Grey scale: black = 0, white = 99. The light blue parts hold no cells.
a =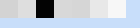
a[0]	82
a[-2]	90
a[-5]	1
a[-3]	83

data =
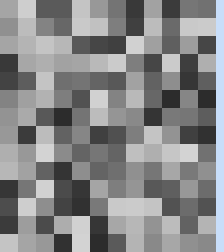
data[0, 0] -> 64
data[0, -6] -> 45
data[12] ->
[23, 61, 29, 67, 81, 21, 65, 71, 57, 73, 38, 70]
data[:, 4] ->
[76, 78, 34, 64, 45, 32, 45, 52, 39, 55, 21, 19, 81, 82]
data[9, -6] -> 43
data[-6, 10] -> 82
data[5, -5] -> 72
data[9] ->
[71, 63, 38, 20, 55, 39, 43, 56, 46, 65, 47, 56]
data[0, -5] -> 22
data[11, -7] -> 47
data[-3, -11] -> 80
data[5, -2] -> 52
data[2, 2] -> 76
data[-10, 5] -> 39
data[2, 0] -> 64
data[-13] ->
[56, 73, 51, 40, 78, 75, 49, 25, 73, 41, 78, 79]
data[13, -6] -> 35
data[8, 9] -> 77
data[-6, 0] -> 68
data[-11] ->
[22, 65, 68, 63, 64, 72, 79, 49, 27, 79, 24, 68]
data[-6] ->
[68, 59, 82, 54, 39, 46, 39, 74, 68, 77, 82, 44]
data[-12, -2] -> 61
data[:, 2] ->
[35, 51, 76, 68, 76, 69, 34, 73, 82, 38, 81, 55, 29, 59]
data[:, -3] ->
[23, 41, 37, 79, 55, 17, 47, 57, 77, 65, 37, 32, 73, 65]
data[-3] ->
[30, 80, 55, 26, 19, 47, 78, 79, 76, 32, 42, 32]
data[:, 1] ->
[80, 73, 70, 65, 36, 62, 66, 23, 59, 63, 46, 80, 61, 64]
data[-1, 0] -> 76

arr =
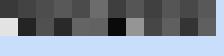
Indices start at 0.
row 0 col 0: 22
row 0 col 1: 26
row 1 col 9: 37
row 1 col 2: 31
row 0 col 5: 42
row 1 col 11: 37
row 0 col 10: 28
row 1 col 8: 27

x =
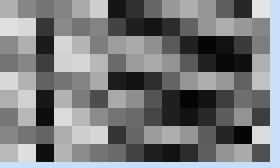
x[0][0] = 68
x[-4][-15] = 68
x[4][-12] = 45
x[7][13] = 2
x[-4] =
[68, 81, 9, 69, 48, 30, 66, 55, 33, 12, 2, 7, 24, 43, 38]
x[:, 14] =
[88, 52, 49, 68, 75, 38, 24, 85, 31]
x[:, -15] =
[68, 87, 53, 45, 84, 68, 46, 52, 72]
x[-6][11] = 13
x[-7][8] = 56
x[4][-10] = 66
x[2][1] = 68
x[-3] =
[46, 71, 5, 85, 71, 54, 45, 41, 27, 12, 7, 16, 36, 57, 24]
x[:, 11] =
[58, 58, 2, 13, 67, 7, 16, 36, 37]
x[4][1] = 69
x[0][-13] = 45
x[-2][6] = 20
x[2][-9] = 61
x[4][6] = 11
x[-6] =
[45, 52, 24, 81, 83, 71, 41, 60, 66, 57, 35, 13, 3, 6, 68]
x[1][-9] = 26
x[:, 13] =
[15, 59, 23, 6, 38, 43, 57, 2, 66]
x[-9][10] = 67
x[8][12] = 57
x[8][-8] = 26
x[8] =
[72, 86, 6, 70, 54, 45, 41, 26, 12, 7, 17, 37, 57, 66, 31]

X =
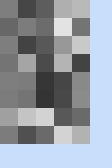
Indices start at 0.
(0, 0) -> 49
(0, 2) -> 36
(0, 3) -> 68
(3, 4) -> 26
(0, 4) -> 72
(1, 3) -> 88
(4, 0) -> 49
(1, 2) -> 42
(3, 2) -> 29
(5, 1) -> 45
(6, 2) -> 82
